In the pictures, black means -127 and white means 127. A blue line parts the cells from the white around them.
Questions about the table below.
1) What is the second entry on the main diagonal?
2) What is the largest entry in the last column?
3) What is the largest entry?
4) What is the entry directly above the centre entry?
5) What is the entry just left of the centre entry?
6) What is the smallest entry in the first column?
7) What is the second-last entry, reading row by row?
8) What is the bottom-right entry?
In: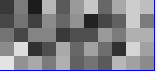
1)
-11
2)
62
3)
99
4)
18
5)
-70
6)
-70
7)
33
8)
11

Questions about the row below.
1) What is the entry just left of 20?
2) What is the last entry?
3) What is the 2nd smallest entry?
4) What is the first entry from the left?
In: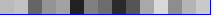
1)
-26
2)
73
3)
-85
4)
58

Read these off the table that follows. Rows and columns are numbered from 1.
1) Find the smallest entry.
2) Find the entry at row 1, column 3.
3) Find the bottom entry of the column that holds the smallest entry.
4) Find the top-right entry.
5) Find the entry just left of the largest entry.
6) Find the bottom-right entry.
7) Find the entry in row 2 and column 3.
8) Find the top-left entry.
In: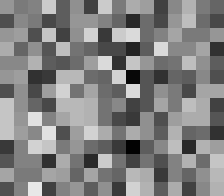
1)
-125
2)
2
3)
82
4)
-26
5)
2
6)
50
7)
-5
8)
22
